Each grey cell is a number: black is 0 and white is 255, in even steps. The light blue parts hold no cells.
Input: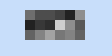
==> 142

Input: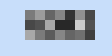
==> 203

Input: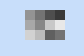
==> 200

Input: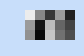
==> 101

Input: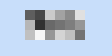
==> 126

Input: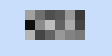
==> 171
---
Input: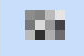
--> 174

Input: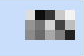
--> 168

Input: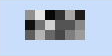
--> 104

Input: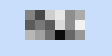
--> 112

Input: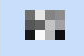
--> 184

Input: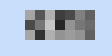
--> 176

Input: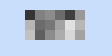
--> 140

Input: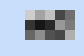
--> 81
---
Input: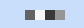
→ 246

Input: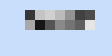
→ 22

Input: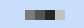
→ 84

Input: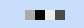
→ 6

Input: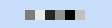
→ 233

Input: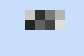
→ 98

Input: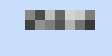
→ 145

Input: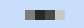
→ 40

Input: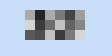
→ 79

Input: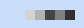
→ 178
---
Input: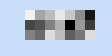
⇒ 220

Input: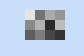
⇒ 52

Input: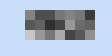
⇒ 143

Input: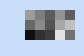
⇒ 114

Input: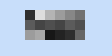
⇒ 102

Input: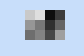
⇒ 159
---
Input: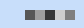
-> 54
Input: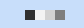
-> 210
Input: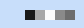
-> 252
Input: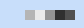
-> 148
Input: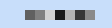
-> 210
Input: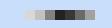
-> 129
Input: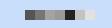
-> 163
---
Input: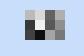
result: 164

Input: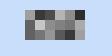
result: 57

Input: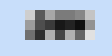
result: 101

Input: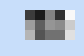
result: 113

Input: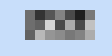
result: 131

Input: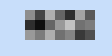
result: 57
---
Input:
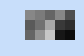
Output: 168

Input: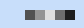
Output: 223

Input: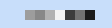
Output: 244

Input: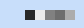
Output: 129

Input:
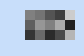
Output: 128

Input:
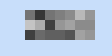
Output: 150

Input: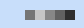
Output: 135

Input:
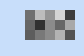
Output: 139

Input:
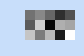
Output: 7
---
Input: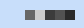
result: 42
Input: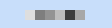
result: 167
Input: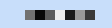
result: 57
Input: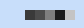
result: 196
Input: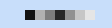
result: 229
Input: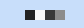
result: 140
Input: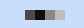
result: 188
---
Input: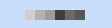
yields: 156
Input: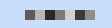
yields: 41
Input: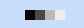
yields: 185
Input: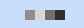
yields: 111
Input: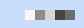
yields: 214
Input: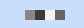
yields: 242
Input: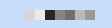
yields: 38
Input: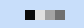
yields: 163
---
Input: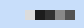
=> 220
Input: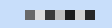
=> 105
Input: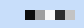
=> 13
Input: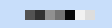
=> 83
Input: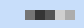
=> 117
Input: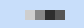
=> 206
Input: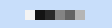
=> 243
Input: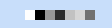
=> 254
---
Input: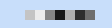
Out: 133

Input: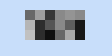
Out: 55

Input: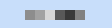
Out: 215

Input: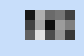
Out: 106

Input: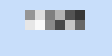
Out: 127

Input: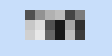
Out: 177
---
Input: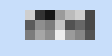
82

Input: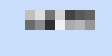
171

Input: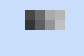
95

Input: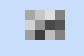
148

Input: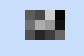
172

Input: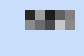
74

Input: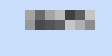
197
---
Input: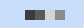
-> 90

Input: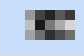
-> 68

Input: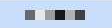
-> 230

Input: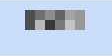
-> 112

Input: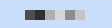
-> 47

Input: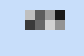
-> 93

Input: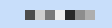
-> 205

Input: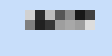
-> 44

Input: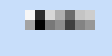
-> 45
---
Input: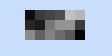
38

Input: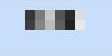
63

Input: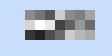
213

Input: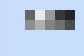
142

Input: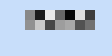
145

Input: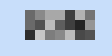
106
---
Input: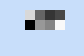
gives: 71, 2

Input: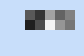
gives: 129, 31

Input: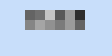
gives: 45, 133

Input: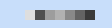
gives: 58, 222

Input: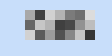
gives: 220, 209

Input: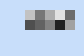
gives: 108, 79

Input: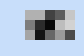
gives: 198, 165
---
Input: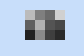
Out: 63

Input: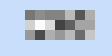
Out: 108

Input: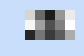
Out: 93

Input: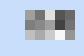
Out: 247

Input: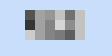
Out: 94

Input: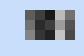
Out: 196

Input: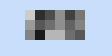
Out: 110

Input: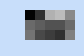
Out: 49

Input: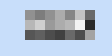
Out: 77

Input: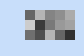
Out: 102
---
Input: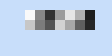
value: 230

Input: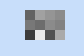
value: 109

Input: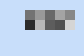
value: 105

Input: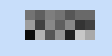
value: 136

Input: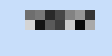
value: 130

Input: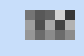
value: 168

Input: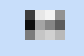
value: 164
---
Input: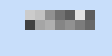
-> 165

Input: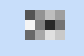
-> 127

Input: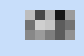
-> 207

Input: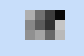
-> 92

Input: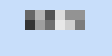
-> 158

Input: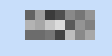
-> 167

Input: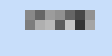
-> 175

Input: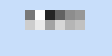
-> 234
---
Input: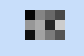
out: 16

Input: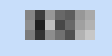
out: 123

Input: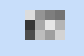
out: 77

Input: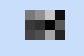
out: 68

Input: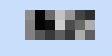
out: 129

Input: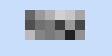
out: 186

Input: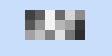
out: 162
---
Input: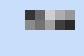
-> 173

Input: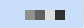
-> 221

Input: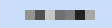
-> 35

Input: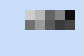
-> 133

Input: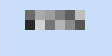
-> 96

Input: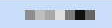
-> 16

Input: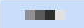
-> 47

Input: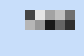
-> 192

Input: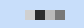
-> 185
